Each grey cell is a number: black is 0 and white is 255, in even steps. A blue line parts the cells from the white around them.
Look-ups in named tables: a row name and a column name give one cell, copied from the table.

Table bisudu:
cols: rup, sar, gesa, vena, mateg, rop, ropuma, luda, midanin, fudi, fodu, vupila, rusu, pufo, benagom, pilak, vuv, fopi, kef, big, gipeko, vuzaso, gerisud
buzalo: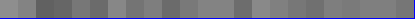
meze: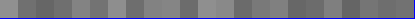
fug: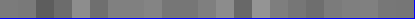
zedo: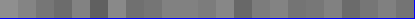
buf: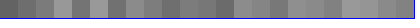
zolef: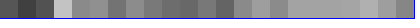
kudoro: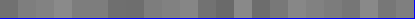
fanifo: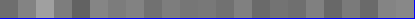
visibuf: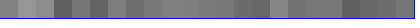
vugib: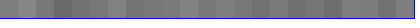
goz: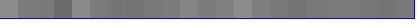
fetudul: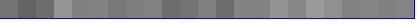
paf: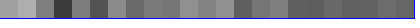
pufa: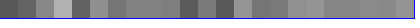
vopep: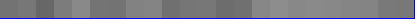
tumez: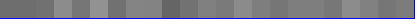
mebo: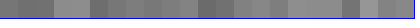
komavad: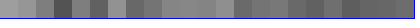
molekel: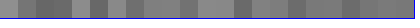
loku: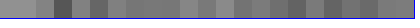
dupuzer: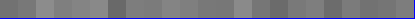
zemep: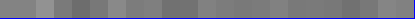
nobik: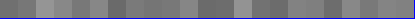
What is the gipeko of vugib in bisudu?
125
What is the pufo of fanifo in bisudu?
128
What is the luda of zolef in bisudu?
140
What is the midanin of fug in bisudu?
132
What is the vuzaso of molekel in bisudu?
122
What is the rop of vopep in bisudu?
116
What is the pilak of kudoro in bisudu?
120
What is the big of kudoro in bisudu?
118
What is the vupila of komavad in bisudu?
132
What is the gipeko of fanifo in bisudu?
106
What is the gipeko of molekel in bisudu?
118
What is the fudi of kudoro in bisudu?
129
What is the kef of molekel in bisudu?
122
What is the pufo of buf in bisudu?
140
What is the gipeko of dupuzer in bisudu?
114
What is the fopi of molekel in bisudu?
121
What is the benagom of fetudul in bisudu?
130
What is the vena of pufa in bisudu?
177
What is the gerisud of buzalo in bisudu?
118
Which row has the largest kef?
zolef

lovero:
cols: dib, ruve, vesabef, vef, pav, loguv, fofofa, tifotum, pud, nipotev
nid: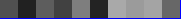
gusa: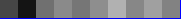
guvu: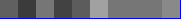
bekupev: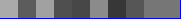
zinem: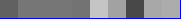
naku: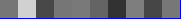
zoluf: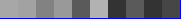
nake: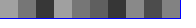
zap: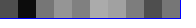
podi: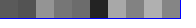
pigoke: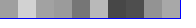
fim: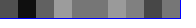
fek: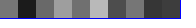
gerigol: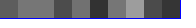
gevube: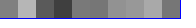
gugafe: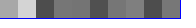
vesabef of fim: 97
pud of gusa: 160
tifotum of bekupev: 86
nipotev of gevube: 118
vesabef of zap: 118
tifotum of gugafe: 127
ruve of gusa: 20
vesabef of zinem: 118
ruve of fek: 27
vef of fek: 158
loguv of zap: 171
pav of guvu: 92
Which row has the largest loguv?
zinem

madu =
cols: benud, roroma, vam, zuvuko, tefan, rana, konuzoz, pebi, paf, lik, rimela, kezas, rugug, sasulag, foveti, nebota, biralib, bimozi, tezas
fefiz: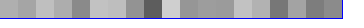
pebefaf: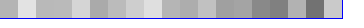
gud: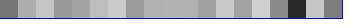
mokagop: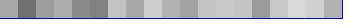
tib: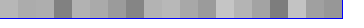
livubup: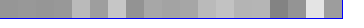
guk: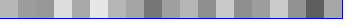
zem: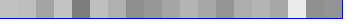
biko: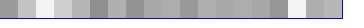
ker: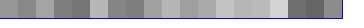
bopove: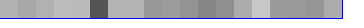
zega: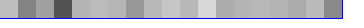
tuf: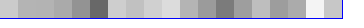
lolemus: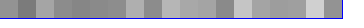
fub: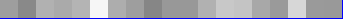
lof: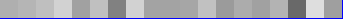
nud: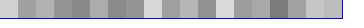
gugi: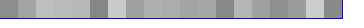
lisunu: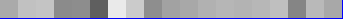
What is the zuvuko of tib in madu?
129
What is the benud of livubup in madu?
150
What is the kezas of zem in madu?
167
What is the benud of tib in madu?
183
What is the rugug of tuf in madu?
123
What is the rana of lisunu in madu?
95
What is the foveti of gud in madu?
208
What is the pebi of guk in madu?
165
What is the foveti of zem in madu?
180
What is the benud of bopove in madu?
178
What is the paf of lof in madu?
163
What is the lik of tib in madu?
184
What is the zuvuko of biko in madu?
207
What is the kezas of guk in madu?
142
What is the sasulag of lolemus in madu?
197
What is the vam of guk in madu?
152
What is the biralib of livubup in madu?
148
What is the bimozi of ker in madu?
101
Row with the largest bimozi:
tuf

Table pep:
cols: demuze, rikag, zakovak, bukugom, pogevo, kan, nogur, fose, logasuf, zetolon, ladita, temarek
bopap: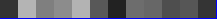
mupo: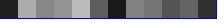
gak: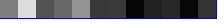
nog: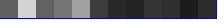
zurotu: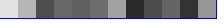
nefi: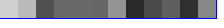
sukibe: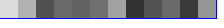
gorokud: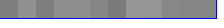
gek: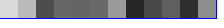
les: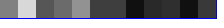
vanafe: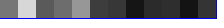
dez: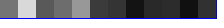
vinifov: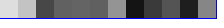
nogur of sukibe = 162
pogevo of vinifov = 100
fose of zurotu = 42
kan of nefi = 103
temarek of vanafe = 52
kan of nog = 61
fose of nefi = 42
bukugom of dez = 109
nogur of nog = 41
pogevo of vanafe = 151
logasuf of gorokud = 149
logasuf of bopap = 103
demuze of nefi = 208
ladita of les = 16
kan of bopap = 88
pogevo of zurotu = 96
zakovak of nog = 98
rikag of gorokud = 144

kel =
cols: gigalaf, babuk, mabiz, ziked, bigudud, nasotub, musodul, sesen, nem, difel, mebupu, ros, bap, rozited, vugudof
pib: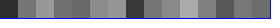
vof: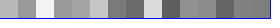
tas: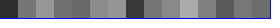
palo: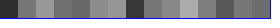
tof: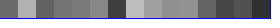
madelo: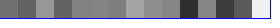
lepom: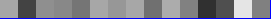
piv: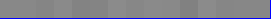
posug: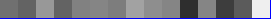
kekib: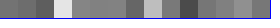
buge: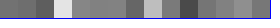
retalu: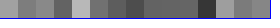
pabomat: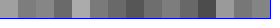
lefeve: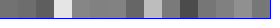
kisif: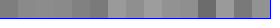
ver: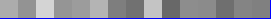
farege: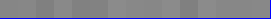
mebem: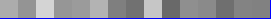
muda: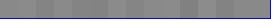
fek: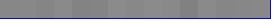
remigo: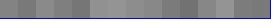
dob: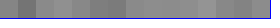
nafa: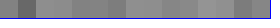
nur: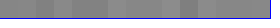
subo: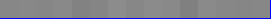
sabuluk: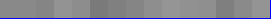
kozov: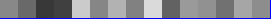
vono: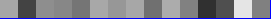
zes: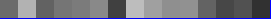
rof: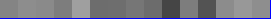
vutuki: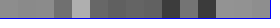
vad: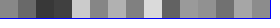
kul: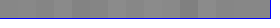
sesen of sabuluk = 133
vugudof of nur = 136
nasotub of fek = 132
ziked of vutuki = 112
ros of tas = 127
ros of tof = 100
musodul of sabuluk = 128
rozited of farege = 135
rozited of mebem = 131
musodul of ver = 126
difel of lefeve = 122

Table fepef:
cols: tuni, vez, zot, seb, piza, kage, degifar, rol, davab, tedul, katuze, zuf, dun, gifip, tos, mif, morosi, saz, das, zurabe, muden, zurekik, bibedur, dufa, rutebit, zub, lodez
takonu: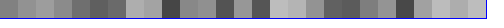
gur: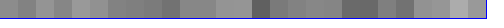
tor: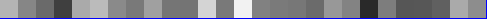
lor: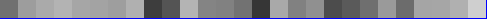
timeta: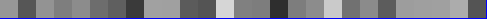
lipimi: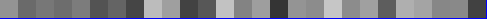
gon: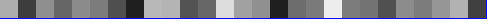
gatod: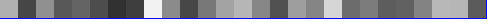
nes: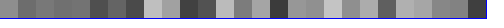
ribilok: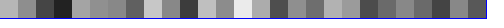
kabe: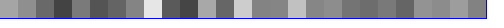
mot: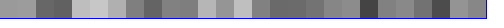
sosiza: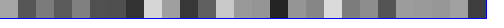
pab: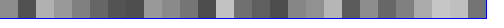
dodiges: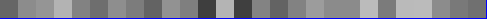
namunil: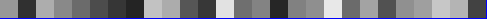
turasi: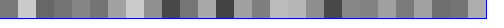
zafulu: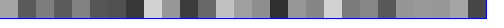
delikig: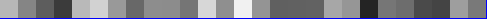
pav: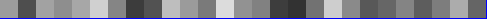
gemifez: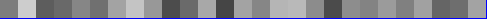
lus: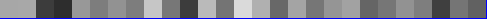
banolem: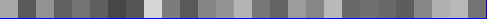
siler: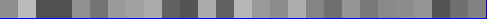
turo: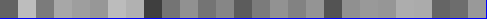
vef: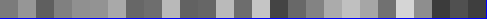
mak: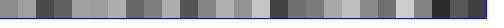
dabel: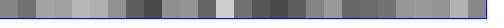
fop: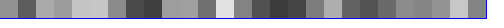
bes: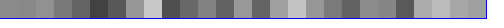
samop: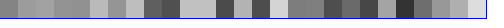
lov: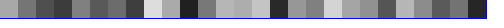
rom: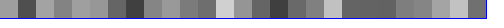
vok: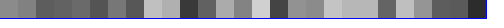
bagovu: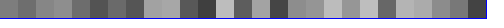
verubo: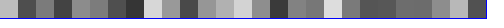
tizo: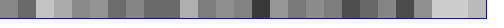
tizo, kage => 148
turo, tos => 123
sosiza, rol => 50
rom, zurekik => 98
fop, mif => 59
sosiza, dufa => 154
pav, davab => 82
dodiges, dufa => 187
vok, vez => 129
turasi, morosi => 182
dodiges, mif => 99
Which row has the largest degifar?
turo

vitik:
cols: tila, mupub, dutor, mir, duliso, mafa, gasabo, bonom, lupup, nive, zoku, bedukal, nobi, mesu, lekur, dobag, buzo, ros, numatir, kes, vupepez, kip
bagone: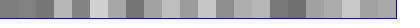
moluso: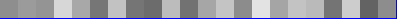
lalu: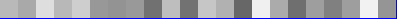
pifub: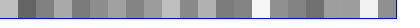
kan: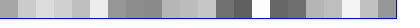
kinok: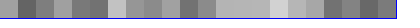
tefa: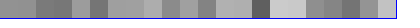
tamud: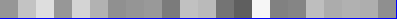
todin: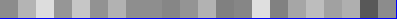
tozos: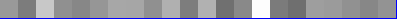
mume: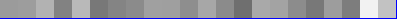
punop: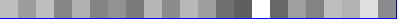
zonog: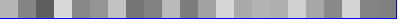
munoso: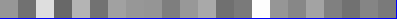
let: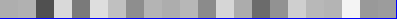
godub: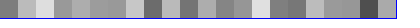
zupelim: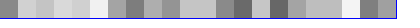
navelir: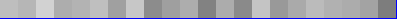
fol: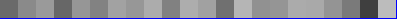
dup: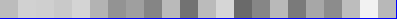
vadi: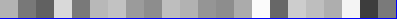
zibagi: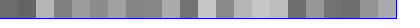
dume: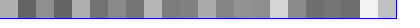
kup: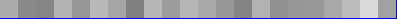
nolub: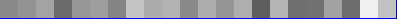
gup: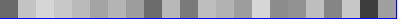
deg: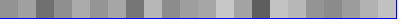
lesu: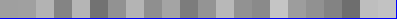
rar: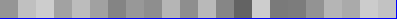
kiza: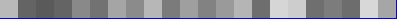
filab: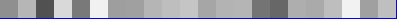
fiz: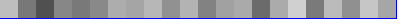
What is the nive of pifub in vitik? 190
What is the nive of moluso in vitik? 188
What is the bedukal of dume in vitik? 170
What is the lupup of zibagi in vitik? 134
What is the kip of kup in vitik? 161
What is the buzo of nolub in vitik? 111
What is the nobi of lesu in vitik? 184
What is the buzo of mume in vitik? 140
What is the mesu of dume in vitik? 146
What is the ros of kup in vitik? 152
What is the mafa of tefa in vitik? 117
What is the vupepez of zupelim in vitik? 127
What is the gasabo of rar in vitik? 132
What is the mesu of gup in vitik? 157
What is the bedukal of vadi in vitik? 149

